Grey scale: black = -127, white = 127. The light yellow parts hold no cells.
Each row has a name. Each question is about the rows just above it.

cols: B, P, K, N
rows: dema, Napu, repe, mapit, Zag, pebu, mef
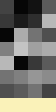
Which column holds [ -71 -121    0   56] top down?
B
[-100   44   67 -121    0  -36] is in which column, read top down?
P
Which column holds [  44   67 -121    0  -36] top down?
P
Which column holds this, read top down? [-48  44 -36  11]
N
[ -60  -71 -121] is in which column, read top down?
B
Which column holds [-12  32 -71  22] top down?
K

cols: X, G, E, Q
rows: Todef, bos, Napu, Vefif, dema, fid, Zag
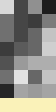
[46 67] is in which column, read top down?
Q
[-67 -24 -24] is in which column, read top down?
E
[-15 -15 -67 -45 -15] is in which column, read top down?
X
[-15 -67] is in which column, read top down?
X
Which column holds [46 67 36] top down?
Q

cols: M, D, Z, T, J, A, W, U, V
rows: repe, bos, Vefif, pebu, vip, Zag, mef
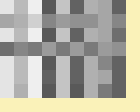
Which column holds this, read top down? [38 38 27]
U
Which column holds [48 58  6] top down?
D
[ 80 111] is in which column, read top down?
Z

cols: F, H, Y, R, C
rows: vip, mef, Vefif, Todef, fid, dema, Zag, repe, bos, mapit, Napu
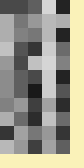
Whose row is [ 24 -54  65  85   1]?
fid
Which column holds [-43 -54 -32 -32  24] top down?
H
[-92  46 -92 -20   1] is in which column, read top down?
C
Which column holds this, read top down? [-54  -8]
H
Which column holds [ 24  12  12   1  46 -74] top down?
F
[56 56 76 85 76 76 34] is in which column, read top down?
R

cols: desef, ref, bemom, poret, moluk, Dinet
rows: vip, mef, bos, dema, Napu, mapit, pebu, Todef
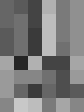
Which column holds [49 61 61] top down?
poret
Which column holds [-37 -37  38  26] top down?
desef
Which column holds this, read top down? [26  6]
desef
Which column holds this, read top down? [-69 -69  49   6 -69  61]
bemom
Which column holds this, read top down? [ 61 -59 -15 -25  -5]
poret
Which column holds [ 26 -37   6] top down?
Dinet
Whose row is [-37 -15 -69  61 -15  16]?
dema

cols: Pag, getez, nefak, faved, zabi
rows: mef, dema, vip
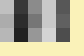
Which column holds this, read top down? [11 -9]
nefak
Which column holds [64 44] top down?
Pag
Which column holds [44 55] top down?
Pag
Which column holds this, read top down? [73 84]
faved
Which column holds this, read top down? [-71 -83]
getez
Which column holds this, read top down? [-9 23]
nefak

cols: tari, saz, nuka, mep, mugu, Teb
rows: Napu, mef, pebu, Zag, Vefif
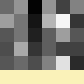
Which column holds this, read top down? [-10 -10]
saz
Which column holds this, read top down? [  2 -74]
Teb

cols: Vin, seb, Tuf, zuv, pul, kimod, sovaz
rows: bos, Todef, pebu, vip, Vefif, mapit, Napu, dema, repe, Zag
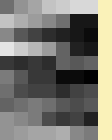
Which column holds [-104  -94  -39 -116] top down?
kimod
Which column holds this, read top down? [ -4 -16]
Vin
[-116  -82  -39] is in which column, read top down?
pul
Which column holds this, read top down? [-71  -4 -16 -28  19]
Vin

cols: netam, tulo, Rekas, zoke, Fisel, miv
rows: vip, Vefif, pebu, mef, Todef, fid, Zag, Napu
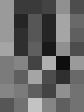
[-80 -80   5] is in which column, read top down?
tulo
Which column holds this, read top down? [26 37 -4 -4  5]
netam
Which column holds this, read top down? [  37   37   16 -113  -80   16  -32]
Fisel
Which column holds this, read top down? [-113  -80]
Fisel
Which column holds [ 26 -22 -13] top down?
miv
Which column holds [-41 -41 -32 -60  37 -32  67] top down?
Rekas
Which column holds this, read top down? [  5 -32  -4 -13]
tulo

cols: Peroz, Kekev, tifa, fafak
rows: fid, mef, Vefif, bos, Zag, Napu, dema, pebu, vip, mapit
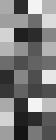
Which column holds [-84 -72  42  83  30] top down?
Peroz
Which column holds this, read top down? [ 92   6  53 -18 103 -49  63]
fafak
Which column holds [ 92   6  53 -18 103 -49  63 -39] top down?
fafak

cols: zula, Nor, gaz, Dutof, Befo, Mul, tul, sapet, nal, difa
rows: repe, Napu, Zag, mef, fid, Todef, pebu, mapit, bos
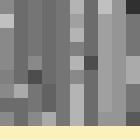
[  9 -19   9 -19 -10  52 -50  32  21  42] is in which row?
fid
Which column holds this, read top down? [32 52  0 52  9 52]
Mul
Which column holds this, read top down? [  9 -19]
zula
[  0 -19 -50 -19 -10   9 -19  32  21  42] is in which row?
Todef

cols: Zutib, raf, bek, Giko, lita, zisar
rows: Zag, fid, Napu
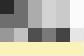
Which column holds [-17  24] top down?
Zutib
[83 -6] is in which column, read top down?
Giko
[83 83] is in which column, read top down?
Giko
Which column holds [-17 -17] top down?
raf

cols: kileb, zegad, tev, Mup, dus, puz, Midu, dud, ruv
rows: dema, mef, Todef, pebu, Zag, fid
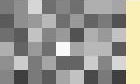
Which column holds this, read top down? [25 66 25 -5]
tev
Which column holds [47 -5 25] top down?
dud
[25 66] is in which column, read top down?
tev

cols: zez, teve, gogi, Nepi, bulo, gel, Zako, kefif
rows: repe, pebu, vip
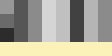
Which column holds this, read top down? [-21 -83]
zez
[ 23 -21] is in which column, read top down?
zez
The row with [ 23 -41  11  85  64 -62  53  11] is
repe

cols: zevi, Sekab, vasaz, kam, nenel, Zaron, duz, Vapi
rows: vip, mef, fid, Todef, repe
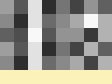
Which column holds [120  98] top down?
vasaz
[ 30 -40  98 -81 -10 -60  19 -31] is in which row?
vip

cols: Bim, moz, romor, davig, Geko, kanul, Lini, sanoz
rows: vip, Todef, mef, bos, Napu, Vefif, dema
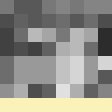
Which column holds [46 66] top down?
Geko
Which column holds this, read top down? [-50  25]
moz

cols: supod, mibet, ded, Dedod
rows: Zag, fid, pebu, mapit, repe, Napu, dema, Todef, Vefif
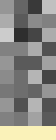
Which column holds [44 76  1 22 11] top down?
supod
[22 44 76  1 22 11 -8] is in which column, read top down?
supod
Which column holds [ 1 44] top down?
Dedod
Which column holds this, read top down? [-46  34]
Dedod
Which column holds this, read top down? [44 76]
supod
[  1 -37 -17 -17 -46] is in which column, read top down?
mibet
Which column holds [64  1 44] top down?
Dedod

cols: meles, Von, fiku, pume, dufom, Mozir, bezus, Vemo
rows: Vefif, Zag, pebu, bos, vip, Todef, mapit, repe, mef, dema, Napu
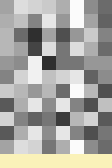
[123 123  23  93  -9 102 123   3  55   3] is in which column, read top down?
Mozir
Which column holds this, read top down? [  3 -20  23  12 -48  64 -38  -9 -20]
Vemo
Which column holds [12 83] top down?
Von

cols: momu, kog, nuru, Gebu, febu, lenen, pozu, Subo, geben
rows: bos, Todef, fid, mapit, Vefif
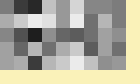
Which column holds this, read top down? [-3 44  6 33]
momu
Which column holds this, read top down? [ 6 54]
Subo
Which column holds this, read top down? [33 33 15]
Subo
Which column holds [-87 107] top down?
nuru
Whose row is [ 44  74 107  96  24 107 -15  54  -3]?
Todef
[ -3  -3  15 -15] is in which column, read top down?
geben
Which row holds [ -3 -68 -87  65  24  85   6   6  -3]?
bos

